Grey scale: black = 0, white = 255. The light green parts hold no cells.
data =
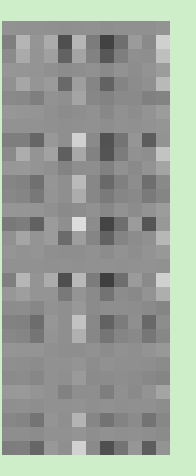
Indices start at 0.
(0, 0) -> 146
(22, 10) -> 118
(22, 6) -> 135
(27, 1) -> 144
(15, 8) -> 132
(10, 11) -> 164
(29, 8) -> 143
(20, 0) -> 140
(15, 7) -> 98
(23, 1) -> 148
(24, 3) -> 145
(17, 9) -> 145
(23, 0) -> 149
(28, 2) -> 116
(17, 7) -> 145
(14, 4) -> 143
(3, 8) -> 146
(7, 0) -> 146
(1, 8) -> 111
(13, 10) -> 147
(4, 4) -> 105
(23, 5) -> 142
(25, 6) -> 139
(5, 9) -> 138
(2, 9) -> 143
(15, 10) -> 144
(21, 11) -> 141
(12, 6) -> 135
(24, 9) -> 143
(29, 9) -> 144
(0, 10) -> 144
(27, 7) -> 145
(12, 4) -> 143
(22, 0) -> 136
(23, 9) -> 143
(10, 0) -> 151
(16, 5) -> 142
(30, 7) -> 80
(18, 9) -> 155

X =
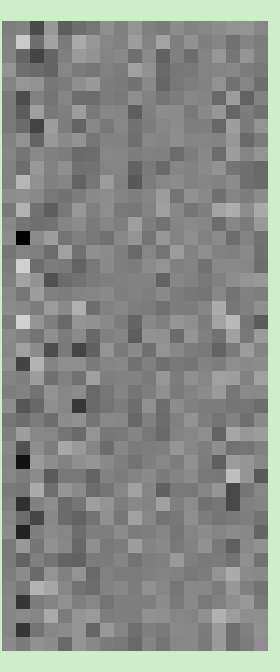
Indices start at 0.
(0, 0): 126
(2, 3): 100
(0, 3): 152
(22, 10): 146
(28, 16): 129
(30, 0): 137
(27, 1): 86
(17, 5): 99
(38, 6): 123
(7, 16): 158
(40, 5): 115
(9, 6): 108
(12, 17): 125
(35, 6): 115
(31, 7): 137
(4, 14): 130
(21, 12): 149
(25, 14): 134
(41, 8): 127
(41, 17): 153
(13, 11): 159
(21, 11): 128
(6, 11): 140
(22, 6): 105
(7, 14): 127
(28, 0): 118
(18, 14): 120
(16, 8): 126
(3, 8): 124
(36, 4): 134
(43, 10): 127
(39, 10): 128
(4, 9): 114
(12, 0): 141
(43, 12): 137
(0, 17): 147
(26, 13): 131
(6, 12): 139

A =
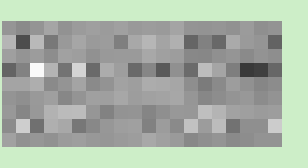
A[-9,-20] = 149
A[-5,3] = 138
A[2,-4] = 149
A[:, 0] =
[149, 181, 159, 100, 164, 148, 152, 140, 161]
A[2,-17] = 141
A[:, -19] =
[138, 77, 148, 130, 164, 143, 134, 206, 145]
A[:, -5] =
[149, 104, 144, 165, 138, 141, 180, 188, 148]
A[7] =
[140, 206, 112, 175, 168, 119, 136, 151, 158, 160, 129, 156, 138, 193, 156, 188, 114, 143, 143, 204]
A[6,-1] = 157
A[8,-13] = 150
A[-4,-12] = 167
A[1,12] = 176
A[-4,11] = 163
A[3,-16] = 115
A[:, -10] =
[156, 182, 168, 134, 172, 161, 133, 129, 168]
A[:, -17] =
[165, 120, 141, 180, 138, 159, 178, 175, 145]
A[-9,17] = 155
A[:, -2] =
[143, 149, 147, 63, 134, 140, 155, 143, 147]
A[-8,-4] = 170
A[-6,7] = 172
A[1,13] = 101
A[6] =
[152, 134, 152, 178, 187, 188, 150, 130, 147, 148, 133, 143, 152, 151, 191, 180, 162, 159, 155, 157]
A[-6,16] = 126
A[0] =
[149, 138, 148, 165, 146, 155, 159, 155, 160, 153, 156, 154, 164, 148, 147, 149, 145, 155, 143, 147]
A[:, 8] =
[160, 127, 154, 158, 162, 167, 147, 158, 154]

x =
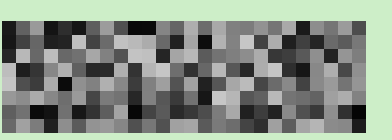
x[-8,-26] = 25
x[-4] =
[196, 79, 60, 171, 11, 144, 129, 176, 136, 60, 128, 159, 83, 162, 33, 86, 167, 187, 70, 107, 137, 66, 137, 154, 116, 149]
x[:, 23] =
[117, 106, 34, 174, 154, 160, 143, 139]
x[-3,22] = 99
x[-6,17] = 141
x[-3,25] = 130
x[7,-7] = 160
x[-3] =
[152, 140, 171, 135, 110, 154, 70, 123, 115, 39, 129, 87, 58, 114, 22, 198, 182, 86, 97, 185, 116, 110, 99, 160, 173, 130]
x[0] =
[25, 97, 154, 20, 46, 21, 94, 156, 80, 9, 10, 133, 101, 174, 108, 169, 128, 124, 146, 117, 169, 26, 141, 117, 155, 77]
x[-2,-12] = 77
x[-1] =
[105, 161, 124, 32, 142, 91, 147, 153, 134, 80, 119, 81, 161, 166, 90, 122, 109, 68, 47, 160, 93, 165, 181, 139, 136, 27]
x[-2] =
[95, 114, 10, 18, 113, 23, 51, 94, 163, 7, 68, 90, 42, 56, 77, 124, 169, 32, 61, 34, 138, 81, 57, 143, 48, 4]
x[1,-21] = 191
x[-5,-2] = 72
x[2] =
[38, 184, 104, 189, 104, 113, 167, 129, 83, 195, 192, 37, 165, 184, 91, 115, 127, 141, 172, 55, 62, 89, 143, 34, 149, 126]
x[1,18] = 66
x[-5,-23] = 135
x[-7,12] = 33
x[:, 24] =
[155, 91, 149, 72, 116, 173, 48, 136]
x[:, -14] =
[101, 33, 165, 110, 83, 58, 42, 161]
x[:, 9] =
[9, 185, 195, 51, 60, 39, 7, 80]
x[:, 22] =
[141, 36, 143, 136, 137, 99, 57, 181]
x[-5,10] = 181

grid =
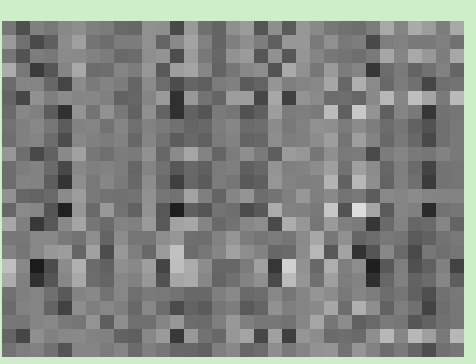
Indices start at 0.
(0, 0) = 118
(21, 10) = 112
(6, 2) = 128
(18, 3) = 85
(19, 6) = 136
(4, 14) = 95
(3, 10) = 150
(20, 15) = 118
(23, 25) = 149
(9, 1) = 110
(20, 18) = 101
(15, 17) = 124
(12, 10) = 144
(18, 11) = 82
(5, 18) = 70
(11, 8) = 122
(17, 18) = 160
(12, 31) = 131
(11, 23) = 179
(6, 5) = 147
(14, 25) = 123
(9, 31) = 130
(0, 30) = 156
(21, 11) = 133
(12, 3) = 105
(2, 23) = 119
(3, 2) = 59
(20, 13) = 99
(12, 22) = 127
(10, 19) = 147
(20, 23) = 166
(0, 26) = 123
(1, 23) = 144
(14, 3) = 88
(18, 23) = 159
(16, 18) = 130
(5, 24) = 110
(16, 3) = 151
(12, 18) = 109
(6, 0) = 106

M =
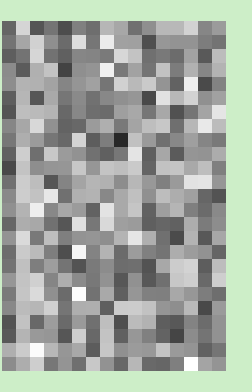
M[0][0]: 101
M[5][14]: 144
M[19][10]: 128
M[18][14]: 105
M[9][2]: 111
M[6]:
[84, 190, 186, 180, 104, 135, 110, 107, 159, 168, 118, 168, 81, 117, 164, 229]
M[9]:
[97, 206, 111, 200, 155, 146, 113, 96, 119, 228, 95, 167, 91, 149, 147, 172]
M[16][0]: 109
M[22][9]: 151
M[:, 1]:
[213, 166, 115, 91, 179, 182, 190, 167, 174, 206, 195, 204, 205, 179, 173, 218, 202, 192, 195, 197, 187, 194, 180, 203, 173]
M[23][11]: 195
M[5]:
[94, 182, 86, 169, 118, 138, 113, 136, 144, 150, 73, 226, 184, 210, 144, 161]
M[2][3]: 114
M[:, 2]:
[85, 209, 214, 176, 177, 86, 186, 216, 155, 111, 142, 189, 194, 238, 168, 121, 186, 126, 208, 218, 182, 104, 153, 251, 206]
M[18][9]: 145
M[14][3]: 113
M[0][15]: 155
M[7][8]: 121
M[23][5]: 168
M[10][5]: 199
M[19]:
[122, 197, 218, 144, 107, 252, 114, 169, 95, 150, 128, 127, 168, 151, 125, 110]
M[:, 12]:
[184, 147, 108, 124, 98, 184, 81, 111, 136, 91, 196, 154, 173, 181, 97, 75, 173, 204, 199, 168, 142, 88, 69, 154, 127]
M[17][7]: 140
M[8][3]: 118
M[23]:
[175, 203, 251, 183, 150, 168, 92, 198, 144, 155, 152, 195, 154, 148, 97, 117]
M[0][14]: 134
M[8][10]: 154
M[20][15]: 154
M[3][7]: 240
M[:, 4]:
[77, 107, 96, 67, 133, 118, 104, 99, 104, 155, 150, 132, 112, 167, 86, 127, 78, 116, 174, 107, 117, 106, 86, 150, 148]
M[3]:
[139, 91, 176, 195, 67, 143, 148, 240, 121, 162, 116, 194, 124, 177, 134, 179]
